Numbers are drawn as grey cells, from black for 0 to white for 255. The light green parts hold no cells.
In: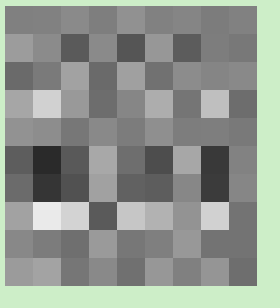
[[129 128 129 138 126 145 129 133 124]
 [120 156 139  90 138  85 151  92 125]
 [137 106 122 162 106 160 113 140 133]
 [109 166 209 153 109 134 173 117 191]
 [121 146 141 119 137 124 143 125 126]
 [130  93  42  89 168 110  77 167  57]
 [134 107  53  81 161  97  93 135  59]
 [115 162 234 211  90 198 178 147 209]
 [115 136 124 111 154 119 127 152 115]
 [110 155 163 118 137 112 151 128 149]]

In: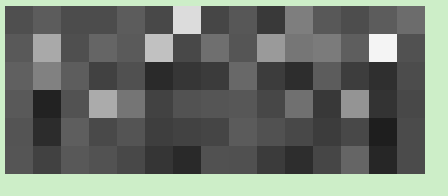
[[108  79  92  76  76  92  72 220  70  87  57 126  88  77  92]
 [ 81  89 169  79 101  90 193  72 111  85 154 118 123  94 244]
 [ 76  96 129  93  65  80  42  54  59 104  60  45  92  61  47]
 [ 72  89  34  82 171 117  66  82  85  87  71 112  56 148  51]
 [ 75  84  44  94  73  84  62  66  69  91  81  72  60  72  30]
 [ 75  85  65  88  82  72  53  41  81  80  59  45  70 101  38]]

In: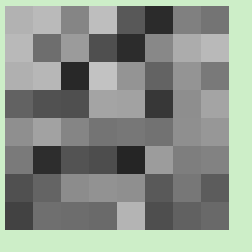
[[116 178 186 133 190  88  43 128]
 [185 185 110 155  79  44 136 172]
 [121 176 183  40 194 148  99 148]
 [164  98  81  79 164 162  55 142]
 [151 143 162 133 116 119 114 143]
 [130 122  45  83  77  37 156 126]
 [ 92  80 100 140 146 143  89 119]
 [105  66 111 109 106 180  78  97]]

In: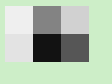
[[209 239 131]
 [ 86 227  18]]

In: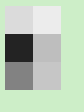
[[236 219]
 [190  35]
 [198 130]]

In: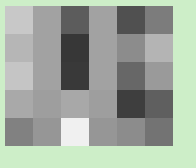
[[124 200 162  92 162  80]
 [180 182 162  55 162 140]
 [154 197 162  57 162 103]
 [ 95 169 158 168 158  62]
 [115 129 150 240 150 140]]

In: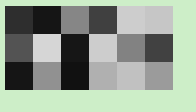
[[198  46  21 134  64 205]
 [ 65  83 214  22 205 130]
 [155  21 145  17 176 193]]
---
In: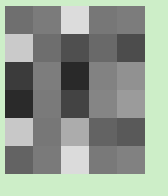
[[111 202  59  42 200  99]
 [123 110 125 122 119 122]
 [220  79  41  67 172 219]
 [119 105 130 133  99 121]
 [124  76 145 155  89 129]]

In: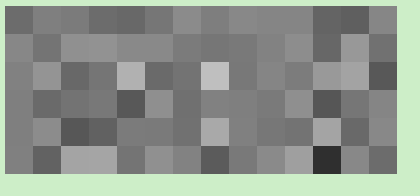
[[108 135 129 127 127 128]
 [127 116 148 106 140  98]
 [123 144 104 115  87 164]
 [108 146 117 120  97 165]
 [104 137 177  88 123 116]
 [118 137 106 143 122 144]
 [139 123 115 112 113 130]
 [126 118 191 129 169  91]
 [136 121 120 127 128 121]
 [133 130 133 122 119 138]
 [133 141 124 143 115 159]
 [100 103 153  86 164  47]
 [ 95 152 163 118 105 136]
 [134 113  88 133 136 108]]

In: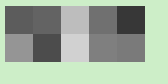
[[ 92 149]
 [ 99  76]
 [189 209]
 [112 127]
 [ 55 122]]

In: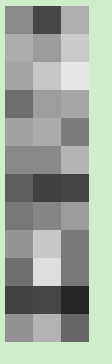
[[138 172 164 110 163 136  93 119 148 112  66 146]
 [ 70 155 198 157 171 137  64 133 200 222  70 179]
 [174 202 231 166 124 179  69 155 122 120  37 102]]

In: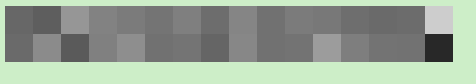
[[103 106]
 [ 94 139]
 [150  90]
 [130 128]
 [123 142]
 [116 113]
 [127 116]
 [109 101]
 [133 135]
 [113 113]
 [123 115]
 [120 156]
 [110 126]
 [106 115]
 [108 114]
 [205  40]]

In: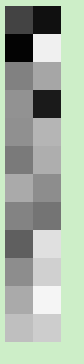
[[ 67   3 129 146 144 122 170 131  95 141 170 191]
 [ 16 240 166  26 181 174 141 116 224 208 245 205]]

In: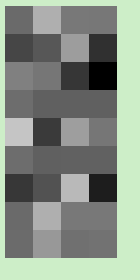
[[106  70 128 109 197 109  55 106 107]
 [175  87 118  96  58  96  82 175 152]
 [120 157  54  96 158  97 185 120 112]
 [119  48   0  96 118  97  29 120 114]]

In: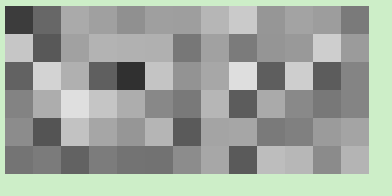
[[ 60 198  98 131 140 116]
 [103  88 211 173  84 123]
 [170 161 176 223 194  98]
 [160 179  95 197 166 124]
 [144 177  48 173 150 115]
 [159 176 196 136 181 114]
 [158 119 147 121  90 140]
 [182 161 167 182 164 167]
 [202 123 222  92 166  90]
 [150 149  94 170 122 189]
 [163 153 206 137 128 183]
 [157 206  92 120 155 139]
 [122 155 132 132 164 180]]

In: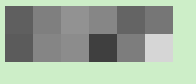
[[ 95  91]
 [127 133]
 [146 140]
 [134  63]
 [100 125]
 [118 214]]
